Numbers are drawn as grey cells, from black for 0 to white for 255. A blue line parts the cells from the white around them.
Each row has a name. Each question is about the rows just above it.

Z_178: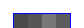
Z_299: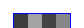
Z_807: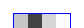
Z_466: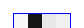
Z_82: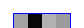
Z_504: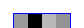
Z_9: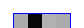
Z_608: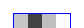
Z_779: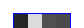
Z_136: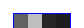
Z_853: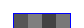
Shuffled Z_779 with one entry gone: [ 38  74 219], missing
[80]
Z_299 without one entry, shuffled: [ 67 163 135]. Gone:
[60]
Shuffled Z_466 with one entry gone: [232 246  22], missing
[240]
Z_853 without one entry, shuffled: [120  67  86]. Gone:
[127]
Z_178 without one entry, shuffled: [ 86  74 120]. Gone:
[92]
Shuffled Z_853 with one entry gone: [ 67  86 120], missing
[127]

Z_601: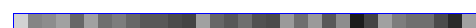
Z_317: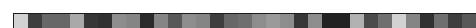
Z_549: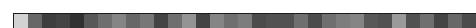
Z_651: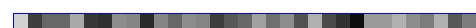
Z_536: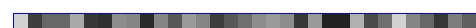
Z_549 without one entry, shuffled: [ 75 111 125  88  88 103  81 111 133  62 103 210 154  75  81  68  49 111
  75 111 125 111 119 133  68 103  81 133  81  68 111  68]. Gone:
[148]
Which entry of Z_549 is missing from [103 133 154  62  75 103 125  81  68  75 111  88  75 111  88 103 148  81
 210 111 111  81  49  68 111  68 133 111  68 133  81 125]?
[119]
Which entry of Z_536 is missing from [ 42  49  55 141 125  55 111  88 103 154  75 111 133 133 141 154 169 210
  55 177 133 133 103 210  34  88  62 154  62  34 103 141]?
[95]

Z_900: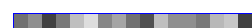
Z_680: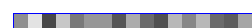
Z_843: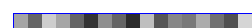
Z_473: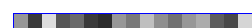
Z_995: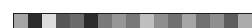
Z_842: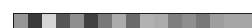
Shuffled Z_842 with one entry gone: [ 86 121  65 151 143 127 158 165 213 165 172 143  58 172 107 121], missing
[178]
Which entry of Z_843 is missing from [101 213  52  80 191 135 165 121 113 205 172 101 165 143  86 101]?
[44]
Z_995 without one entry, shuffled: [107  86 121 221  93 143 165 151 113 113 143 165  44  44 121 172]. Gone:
[191]
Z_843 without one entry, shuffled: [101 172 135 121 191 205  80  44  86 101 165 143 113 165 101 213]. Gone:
[52]
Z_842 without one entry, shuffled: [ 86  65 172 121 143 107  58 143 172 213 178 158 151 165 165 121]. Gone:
[127]
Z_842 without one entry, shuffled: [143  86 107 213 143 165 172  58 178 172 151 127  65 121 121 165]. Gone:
[158]

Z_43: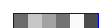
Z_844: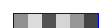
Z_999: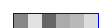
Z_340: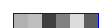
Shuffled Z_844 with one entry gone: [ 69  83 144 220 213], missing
[151]
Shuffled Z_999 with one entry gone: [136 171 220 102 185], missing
[226]

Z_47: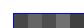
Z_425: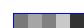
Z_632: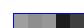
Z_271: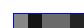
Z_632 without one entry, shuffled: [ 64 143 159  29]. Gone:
[151]
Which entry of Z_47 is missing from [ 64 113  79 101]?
[72]
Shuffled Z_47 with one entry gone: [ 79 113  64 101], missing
[72]

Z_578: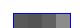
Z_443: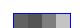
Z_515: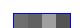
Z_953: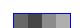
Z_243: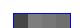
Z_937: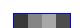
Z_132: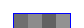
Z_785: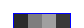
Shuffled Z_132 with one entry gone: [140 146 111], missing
[98]
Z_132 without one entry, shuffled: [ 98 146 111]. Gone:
[140]
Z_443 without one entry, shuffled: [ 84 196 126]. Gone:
[98]
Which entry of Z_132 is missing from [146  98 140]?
[111]
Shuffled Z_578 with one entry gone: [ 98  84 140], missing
[90]
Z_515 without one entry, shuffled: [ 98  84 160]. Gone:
[111]
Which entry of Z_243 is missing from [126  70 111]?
[119]

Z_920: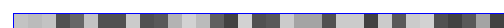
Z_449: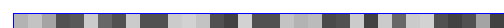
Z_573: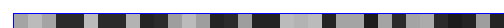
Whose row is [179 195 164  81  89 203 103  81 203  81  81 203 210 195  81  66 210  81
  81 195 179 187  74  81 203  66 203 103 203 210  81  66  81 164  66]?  Z_449
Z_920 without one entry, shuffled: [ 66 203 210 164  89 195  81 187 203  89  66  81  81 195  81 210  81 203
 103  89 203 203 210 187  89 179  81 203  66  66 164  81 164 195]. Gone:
[96]
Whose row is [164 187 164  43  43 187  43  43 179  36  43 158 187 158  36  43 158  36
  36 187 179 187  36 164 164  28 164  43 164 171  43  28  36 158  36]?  Z_573
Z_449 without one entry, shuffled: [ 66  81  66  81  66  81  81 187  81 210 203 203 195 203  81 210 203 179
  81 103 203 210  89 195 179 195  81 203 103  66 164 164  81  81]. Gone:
[74]
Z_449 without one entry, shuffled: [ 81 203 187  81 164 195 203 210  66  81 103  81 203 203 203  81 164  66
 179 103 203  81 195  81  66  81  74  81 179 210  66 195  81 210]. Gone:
[89]
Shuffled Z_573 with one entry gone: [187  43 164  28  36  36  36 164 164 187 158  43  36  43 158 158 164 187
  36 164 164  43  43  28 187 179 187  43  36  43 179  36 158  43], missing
[171]

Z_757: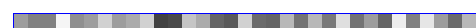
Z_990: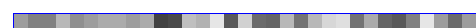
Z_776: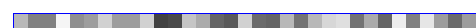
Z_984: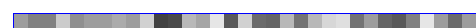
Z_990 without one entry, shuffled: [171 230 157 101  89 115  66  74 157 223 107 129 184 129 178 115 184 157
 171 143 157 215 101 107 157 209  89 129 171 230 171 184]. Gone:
[191]
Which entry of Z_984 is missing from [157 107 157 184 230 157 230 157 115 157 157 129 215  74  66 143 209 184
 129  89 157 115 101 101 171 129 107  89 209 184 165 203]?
[223]
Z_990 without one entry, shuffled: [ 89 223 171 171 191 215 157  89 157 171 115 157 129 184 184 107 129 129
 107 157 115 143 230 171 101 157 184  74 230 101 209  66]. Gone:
[178]
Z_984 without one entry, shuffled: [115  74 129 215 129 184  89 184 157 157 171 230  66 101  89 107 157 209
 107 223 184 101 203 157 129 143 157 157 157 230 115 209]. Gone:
[165]

